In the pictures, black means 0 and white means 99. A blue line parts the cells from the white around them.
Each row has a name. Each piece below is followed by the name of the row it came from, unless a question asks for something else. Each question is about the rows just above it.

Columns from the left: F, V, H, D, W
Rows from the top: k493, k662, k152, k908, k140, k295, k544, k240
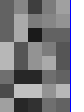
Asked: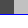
k544
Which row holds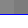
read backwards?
k662
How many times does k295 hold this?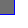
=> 2

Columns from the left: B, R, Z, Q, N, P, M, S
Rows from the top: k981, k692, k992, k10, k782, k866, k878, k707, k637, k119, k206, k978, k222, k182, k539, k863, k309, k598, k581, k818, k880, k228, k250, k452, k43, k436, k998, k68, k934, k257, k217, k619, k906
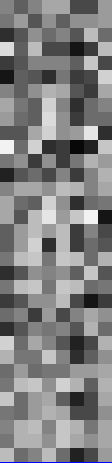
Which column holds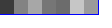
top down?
Z
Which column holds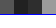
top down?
P
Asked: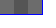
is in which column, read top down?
R
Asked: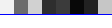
k206
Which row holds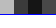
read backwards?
k10
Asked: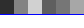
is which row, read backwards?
k707

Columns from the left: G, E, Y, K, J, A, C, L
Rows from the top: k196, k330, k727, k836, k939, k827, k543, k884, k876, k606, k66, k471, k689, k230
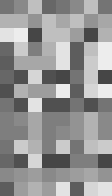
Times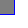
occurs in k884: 0
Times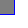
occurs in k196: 0
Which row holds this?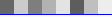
k836

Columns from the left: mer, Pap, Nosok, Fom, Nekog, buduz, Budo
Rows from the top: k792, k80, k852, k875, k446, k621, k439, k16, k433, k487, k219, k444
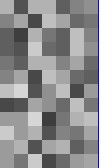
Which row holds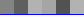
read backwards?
k219
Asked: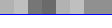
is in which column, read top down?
Fom
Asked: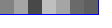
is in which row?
k621
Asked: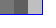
k852
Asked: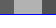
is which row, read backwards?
k792
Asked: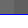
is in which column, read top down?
Budo

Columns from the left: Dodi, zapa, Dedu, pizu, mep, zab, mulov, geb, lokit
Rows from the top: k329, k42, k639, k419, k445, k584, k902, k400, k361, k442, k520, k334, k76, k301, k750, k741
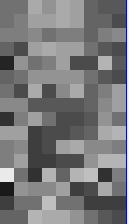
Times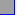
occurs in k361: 1
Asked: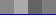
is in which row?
k902
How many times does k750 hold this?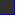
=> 0
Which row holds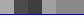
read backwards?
k301
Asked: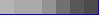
k741

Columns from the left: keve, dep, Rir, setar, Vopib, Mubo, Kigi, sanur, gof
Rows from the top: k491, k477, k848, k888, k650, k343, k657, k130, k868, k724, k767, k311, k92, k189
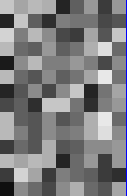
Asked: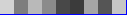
k848
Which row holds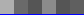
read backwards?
k868
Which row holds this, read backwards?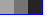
k657
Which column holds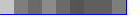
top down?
dep
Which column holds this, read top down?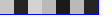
keve

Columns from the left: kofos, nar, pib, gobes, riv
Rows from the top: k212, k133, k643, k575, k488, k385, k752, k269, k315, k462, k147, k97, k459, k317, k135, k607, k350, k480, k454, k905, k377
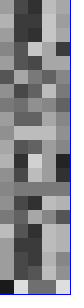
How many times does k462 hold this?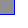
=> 2
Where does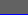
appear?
k315
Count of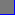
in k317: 4
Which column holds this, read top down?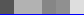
riv

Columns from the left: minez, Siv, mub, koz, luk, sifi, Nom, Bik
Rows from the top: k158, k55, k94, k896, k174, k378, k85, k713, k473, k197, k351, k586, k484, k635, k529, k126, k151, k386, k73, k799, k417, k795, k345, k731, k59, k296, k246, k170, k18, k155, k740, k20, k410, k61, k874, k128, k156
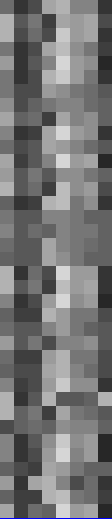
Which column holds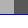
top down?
Bik
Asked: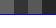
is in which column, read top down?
Bik
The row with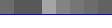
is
k386
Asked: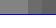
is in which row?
k713
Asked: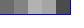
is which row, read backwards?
k246
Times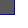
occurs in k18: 3
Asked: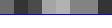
k158

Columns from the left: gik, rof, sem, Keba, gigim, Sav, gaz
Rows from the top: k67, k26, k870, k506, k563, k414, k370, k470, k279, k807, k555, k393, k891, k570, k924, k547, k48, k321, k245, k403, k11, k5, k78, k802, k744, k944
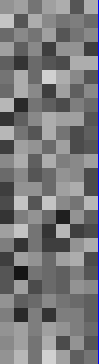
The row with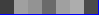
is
k245
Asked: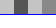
k924

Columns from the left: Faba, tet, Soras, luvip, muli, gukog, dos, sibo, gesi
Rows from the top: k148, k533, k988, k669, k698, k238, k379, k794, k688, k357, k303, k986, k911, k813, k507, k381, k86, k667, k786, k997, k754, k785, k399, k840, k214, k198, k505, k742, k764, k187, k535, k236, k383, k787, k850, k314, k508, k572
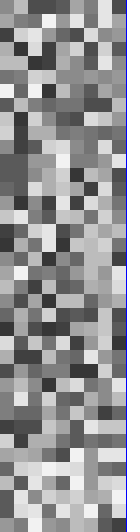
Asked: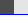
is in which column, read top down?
muli
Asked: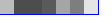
k148

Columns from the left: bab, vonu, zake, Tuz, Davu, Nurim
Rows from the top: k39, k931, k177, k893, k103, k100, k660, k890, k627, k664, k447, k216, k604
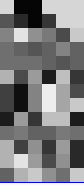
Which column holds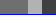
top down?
bab
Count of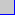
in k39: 0
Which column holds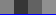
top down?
zake
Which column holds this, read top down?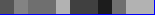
bab
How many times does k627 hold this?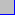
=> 2

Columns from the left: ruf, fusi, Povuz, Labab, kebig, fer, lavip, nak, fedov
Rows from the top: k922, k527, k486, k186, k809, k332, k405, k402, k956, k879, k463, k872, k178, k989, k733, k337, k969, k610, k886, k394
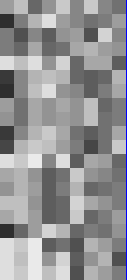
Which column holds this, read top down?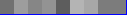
fedov
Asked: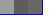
k337
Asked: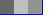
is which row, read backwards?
k402
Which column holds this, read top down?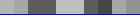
lavip
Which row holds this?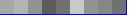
k178

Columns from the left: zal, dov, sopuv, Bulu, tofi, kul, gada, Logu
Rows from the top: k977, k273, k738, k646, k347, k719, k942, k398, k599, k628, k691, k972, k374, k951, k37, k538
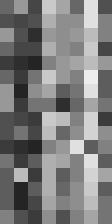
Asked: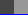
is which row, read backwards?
k977
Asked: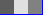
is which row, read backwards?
k972

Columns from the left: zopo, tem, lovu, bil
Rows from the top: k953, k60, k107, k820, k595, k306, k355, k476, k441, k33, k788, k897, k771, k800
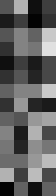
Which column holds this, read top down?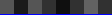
zopo
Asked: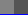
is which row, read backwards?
k107
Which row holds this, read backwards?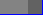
k355
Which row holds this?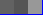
k441

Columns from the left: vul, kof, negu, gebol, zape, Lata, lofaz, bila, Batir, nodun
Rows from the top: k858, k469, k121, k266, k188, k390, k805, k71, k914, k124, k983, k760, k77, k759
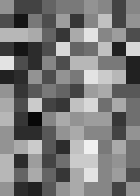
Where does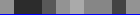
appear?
k124
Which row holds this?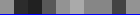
k759
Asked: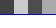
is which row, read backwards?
k71

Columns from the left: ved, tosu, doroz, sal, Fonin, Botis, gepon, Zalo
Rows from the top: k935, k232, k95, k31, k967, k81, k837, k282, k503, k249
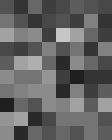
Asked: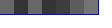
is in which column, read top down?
gepon
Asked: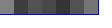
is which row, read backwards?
k232

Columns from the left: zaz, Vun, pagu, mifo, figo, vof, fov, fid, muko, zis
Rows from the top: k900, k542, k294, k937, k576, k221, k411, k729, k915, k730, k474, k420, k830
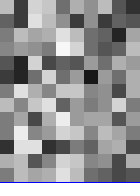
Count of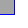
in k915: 3
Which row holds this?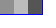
k900

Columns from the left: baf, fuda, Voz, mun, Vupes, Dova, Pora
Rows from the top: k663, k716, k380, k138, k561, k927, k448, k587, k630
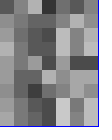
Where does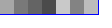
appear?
k630
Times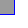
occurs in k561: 3

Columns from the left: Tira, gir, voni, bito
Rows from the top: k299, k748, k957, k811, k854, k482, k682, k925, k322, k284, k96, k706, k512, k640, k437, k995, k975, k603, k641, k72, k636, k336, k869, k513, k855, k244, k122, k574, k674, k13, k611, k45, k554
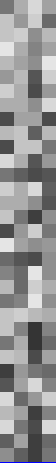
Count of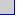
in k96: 0
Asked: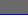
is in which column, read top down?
gir
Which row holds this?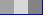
k574
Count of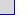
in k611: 2
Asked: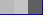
k284

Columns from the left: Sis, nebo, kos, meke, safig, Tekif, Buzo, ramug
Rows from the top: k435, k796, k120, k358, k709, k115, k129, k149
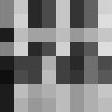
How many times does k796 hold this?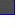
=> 1
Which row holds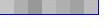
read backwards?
k129
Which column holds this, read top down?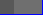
Buzo
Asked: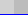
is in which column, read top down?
nebo
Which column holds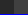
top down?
kos

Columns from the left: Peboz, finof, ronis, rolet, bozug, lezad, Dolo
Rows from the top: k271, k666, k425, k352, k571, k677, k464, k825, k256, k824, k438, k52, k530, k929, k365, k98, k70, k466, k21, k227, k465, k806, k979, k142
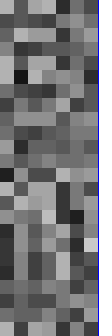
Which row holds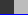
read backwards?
k98
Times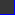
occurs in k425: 1
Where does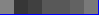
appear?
k352
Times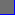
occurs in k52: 3

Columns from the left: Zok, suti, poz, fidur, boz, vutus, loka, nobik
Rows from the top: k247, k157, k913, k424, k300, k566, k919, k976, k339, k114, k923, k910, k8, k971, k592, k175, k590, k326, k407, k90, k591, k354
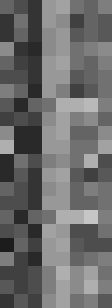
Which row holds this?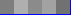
k90
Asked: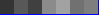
k354
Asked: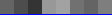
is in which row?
k247
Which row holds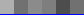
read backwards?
k910

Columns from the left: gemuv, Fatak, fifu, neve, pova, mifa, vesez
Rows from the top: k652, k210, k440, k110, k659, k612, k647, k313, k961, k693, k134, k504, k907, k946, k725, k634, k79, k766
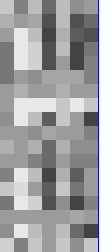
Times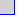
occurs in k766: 1
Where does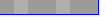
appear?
k647
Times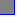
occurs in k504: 3
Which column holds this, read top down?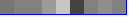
vesez
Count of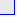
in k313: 4
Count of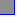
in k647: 0

